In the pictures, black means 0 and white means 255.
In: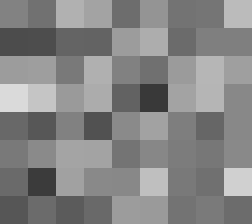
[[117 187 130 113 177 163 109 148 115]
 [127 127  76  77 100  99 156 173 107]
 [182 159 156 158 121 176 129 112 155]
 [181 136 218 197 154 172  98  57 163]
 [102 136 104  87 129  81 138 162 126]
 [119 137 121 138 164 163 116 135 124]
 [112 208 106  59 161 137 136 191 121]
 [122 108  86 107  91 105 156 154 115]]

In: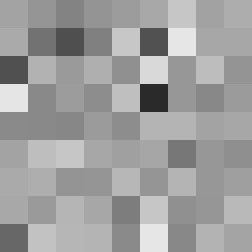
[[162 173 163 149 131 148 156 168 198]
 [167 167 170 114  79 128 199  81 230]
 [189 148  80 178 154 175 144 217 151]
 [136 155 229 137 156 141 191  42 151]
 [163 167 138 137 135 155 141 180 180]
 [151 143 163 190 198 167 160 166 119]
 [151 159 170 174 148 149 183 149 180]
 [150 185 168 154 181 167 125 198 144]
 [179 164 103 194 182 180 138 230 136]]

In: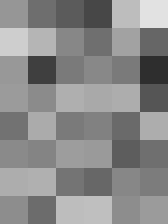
[[189 226 150 110  91  71]
 [162 102 206 181 135 111]
 [122  46 152  63 122 136]
 [173  85 155 139 175 169]
 [106 173 114 171 122 129]
 [ 93 111 138 132 157 154]
 [135 124 173 176 116 103]
 [141 155 141 108 189 191]]

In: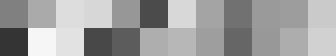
[[157 202 128 170 221 215 151  75 216 164 113 154]
 [173 209  52 246 226  72  92 174 183 158 102 152]]

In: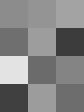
[[148 163 140]
 [157  60 111]
 [107 132 227]
 [156 109  64]]

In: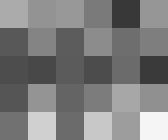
[[ 56 150 171 147 152 122]
 [110 126  88 132  92 140]
 [107  58  77  72  91  76]
 [167 144  85 148 100 124]
 [157 245 113 208 107 200]]

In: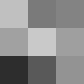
[[122 131 192]
 [201 159 161]
 [ 89 147  45]]
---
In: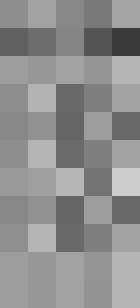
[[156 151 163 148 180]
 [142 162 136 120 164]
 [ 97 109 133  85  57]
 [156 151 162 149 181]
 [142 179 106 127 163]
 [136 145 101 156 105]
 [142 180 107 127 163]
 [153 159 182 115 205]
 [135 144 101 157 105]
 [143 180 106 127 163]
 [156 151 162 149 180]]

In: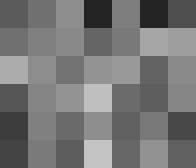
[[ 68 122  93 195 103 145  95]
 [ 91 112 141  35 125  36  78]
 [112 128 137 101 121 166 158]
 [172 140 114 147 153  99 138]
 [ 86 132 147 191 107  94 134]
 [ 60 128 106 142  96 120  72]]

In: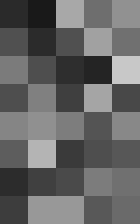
[[ 61 152 152  88 106]
 [ 42  25 168 110 145]
 [ 80  43  80 161 112]
 [123  78  46  36 200]
 [ 78 128  63 165  72]
 [133 144 125  84 136]
 [ 93 180  58  78  87]
 [ 44  64  74 124 112]]

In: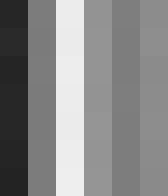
[[ 35 124 238 149 125 138]
 [ 38 124 236 147 126 140]
 [ 42 123 235 148 125 142]
 [ 37 124 237 148 125 139]
 [ 39 123 236 147 126 140]
 [ 39 123 235 149 125 141]
 [ 37 124 237 148 125 139]]

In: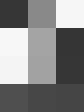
[[ 79  71  69]
 [ 54 137 246]
 [247 164  53]
 [244 162  54]]

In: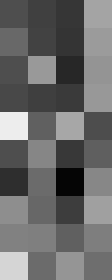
[[213 107 149 110]
 [ 78  64  54 164]
 [104  66  52 155]
 [ 78 153  39 148]
 [ 72  63  58 152]
 [237  96 167  77]
 [ 78 134  56  95]
 [ 46 107   5 135]
 [142 103  61 160]
 [129 127  96 126]]
